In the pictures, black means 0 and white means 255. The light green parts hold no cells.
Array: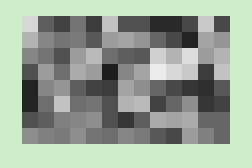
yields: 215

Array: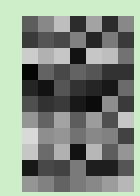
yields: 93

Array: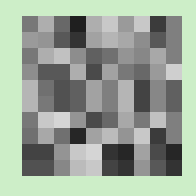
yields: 120

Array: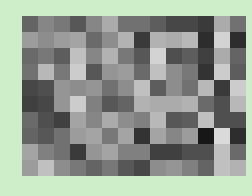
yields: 100

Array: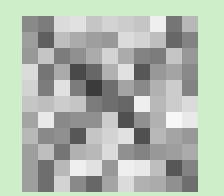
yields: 137

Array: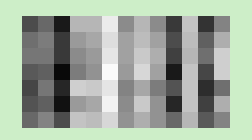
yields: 76

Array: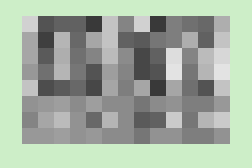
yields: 209

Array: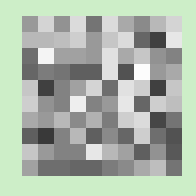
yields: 153

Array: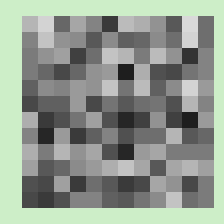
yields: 181
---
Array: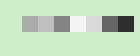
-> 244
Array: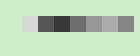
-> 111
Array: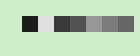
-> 82
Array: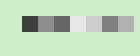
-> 232
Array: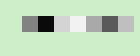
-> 242
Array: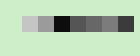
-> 85
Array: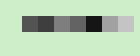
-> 99
